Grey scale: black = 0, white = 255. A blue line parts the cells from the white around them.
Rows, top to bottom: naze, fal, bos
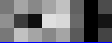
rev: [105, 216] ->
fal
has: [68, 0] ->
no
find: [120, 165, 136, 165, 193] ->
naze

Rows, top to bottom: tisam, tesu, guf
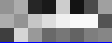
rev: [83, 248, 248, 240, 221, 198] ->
tesu
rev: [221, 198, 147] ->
tesu
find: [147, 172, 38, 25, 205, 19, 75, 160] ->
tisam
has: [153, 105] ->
yes
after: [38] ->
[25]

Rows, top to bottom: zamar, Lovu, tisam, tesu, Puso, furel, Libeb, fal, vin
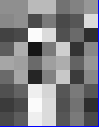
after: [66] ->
[73]
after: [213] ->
[86]
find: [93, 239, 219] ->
vin
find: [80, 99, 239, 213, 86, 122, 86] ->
Libeb
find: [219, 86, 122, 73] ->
vin

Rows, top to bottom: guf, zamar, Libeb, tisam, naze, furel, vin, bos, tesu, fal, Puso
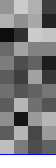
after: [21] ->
[155]
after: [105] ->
[162]
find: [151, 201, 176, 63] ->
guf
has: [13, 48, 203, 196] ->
yes
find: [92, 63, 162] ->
furel
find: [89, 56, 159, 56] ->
furel

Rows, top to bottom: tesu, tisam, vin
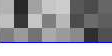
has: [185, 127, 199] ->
no
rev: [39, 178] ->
tesu

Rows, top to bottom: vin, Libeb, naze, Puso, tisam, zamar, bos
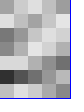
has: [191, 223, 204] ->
yes
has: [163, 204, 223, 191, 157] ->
yes
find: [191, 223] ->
bos

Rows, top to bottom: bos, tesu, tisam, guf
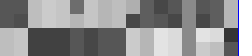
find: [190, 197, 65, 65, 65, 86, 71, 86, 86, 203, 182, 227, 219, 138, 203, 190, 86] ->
guf
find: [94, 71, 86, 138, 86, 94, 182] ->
bos
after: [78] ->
[190]
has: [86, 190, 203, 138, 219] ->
no
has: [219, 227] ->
no
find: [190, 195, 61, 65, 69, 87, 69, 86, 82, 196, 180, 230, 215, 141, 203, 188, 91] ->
guf

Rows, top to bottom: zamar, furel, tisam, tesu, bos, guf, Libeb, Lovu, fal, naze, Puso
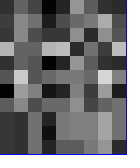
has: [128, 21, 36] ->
yes
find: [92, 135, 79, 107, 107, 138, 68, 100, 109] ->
Lovu

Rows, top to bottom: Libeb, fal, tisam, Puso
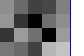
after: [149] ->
[52]
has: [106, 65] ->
yes
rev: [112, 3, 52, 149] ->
fal
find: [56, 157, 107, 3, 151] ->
tisam
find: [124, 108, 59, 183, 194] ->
Puso
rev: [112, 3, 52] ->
fal
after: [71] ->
[128]

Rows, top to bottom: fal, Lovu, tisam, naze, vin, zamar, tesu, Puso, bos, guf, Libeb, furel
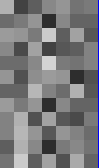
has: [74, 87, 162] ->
no
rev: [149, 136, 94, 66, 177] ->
fal
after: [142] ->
[155]
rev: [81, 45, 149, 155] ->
zamar
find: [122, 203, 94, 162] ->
tisam
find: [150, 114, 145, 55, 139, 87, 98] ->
Puso

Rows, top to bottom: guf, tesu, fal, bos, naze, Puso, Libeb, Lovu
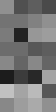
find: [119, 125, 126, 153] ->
tesu
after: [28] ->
[60]
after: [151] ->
[157]
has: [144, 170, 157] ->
no

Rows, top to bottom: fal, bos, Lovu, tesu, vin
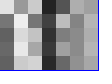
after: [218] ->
[195]
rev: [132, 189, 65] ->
bos

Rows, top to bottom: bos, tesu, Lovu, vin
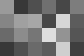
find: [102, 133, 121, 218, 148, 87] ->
Lovu
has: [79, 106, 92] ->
yes
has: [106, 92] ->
yes
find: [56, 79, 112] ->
bos
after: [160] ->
[167]

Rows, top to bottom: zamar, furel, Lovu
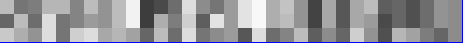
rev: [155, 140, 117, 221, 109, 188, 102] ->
Lovu
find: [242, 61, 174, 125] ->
furel
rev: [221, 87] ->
Lovu
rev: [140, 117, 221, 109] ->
Lovu
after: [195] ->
[147]
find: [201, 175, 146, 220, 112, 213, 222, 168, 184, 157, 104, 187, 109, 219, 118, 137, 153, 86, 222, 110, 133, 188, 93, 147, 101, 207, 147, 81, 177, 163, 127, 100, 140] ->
Lovu

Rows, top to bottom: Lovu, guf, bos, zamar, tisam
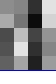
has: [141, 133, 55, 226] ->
no
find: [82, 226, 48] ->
zamar
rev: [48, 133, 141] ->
Lovu
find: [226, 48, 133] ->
zamar
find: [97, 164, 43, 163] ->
tisam
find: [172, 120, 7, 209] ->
guf

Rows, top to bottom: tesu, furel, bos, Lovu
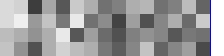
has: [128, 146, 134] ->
yes
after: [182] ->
[113]
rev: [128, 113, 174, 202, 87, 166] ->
tesu
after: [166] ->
[87]
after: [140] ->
[67]

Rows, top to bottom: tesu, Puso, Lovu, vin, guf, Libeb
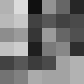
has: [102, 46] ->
no
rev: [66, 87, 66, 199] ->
Puso
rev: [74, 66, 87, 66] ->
Puso
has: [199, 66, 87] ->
yes

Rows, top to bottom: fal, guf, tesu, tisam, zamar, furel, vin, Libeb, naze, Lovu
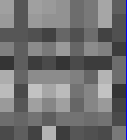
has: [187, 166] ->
no
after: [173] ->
[102]

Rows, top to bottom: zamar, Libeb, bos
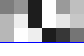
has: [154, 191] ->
yes
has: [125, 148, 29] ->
yes
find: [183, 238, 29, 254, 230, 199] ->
Libeb
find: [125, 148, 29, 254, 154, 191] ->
zamar
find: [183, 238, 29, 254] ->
Libeb
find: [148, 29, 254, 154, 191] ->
zamar
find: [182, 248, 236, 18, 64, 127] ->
bos

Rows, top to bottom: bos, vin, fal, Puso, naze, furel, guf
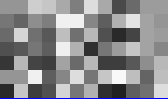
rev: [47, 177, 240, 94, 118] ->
Puso
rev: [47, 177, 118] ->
guf
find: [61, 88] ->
naze
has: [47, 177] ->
no
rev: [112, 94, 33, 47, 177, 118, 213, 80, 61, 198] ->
guf
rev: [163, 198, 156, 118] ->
Puso

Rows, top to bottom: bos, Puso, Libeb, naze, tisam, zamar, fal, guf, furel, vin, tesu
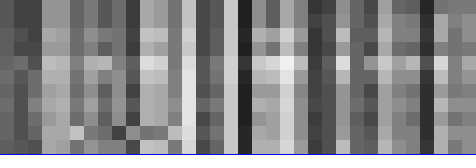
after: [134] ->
[66]
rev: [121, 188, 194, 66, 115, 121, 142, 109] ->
Libeb

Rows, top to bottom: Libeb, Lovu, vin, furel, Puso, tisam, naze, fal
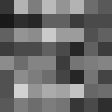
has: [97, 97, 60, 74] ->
yes
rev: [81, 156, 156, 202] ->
vin
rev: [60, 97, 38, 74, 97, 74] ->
furel
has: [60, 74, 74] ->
yes
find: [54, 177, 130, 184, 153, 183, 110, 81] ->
Libeb

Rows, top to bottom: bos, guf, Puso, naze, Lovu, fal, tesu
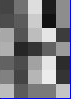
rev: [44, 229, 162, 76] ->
Lovu
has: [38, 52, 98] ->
yes
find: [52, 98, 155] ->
naze

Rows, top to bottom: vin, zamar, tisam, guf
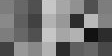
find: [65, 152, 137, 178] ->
guf
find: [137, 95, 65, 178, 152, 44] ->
zamar
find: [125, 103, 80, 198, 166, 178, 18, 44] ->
tisam

